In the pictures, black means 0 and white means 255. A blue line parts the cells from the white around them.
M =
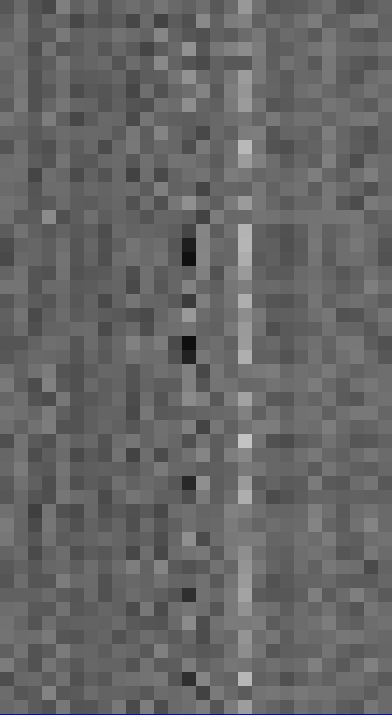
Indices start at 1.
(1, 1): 86
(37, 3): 63
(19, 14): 16
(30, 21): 99
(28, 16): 116
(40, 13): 108
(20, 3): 85
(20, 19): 100
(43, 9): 97
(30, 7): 95
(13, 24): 102
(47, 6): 101
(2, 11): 106
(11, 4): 80
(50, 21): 113
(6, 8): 94
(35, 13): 87
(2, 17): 124
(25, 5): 109
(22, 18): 174
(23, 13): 114
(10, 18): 124
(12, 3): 93
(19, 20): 96
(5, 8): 106
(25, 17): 97
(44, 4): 88
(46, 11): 109
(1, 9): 102
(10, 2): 100
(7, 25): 95
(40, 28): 107
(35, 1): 90
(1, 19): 112
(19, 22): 92
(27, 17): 100
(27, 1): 111
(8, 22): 100
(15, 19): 119

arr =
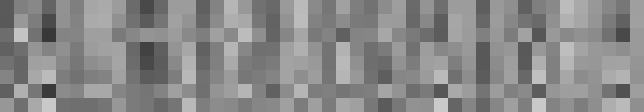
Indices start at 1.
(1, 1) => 90
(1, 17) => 182
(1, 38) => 96
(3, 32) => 92
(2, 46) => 160
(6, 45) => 179
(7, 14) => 140
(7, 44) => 115
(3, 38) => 162
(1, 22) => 186
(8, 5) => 113
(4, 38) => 89
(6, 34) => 141
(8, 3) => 169
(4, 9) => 163
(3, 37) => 124
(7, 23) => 125
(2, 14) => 147
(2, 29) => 155
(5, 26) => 144
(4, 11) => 66
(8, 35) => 101
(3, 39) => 86
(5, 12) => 92
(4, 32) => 135
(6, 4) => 187
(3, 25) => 96
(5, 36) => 140
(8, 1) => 151
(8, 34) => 133
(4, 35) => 88
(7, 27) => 127
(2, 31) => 136
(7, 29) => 147

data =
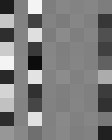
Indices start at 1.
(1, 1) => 28
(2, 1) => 198
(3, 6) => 127
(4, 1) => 203
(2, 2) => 130
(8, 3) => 70
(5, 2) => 135
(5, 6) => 133
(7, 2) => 133
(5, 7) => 129
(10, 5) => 136
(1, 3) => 244
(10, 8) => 32
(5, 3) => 12
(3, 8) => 80
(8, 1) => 193
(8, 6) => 133
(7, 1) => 212
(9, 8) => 120
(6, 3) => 227
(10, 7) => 130
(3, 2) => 132
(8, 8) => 49
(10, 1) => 151
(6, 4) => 131

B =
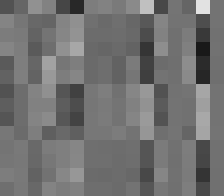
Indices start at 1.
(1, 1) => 82
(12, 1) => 118
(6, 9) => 98
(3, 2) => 122
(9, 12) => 83
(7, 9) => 113
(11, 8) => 110
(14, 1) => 111
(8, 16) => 115
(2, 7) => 112
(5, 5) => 118
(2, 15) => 78
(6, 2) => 127
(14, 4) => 131
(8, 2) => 109
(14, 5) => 124
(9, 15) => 168
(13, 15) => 52
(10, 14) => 101
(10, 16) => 116
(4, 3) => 90
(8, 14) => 113
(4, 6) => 167
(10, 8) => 119
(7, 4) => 144
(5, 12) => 108
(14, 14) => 126
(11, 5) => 127
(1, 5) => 70
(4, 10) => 99
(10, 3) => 126
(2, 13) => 115
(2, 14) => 115
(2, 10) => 103
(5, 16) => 112
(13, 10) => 104
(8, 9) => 116

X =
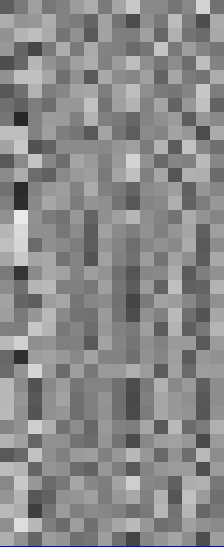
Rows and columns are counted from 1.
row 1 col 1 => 93
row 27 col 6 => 157
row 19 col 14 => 142
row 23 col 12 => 129
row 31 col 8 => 153
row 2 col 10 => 76
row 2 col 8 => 162
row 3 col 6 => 145
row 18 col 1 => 191
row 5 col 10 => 189
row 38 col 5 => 107
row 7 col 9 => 162
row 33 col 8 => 128
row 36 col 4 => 98
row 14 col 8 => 128
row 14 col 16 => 134
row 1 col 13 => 117
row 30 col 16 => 146
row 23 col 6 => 115
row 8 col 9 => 159
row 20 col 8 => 147
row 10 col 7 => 89
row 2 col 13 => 188
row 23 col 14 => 111
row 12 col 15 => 186
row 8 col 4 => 109
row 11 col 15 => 135
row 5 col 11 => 142
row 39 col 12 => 150
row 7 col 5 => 135
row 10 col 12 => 132
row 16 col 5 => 115
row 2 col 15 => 78
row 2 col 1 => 172
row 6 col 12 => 99
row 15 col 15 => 125

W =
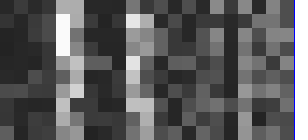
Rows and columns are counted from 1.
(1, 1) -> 40
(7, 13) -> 78
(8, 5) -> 192
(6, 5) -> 95
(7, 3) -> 60
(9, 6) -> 118
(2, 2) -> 39
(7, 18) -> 152
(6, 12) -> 59
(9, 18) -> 152
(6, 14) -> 43
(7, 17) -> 37
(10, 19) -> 94
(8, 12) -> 82
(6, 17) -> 38
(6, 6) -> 171
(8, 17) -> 77
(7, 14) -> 58
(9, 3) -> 61
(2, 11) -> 174
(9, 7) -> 59
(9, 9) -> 56
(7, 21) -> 98
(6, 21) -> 78
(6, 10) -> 194
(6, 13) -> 39
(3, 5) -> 250
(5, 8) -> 94
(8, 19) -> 57
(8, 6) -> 59
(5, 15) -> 56
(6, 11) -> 78
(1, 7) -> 40
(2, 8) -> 36
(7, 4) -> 59
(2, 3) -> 58
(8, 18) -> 115
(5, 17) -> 39

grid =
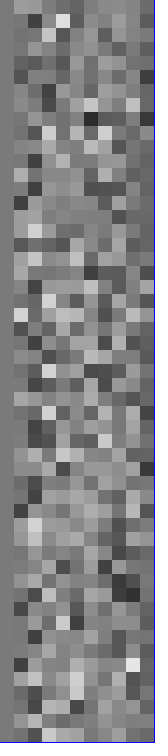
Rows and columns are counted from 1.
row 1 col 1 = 122
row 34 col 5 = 75
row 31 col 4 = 97
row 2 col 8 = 129
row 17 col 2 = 156
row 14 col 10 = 132
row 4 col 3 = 148
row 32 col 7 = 95
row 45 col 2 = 120
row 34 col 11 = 57
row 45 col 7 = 132
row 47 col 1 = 122
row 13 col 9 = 128
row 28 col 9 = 153
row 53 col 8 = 135
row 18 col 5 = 84
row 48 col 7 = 155
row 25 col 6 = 163
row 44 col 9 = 150
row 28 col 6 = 94
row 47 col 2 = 124
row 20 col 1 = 122
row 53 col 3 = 82
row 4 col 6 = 137
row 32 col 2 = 125
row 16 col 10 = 104
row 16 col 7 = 127
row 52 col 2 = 148
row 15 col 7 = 134
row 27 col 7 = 75
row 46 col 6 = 135
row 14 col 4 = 150
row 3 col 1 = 122
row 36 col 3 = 67
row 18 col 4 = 100
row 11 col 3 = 137
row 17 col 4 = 155
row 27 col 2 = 114
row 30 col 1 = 122
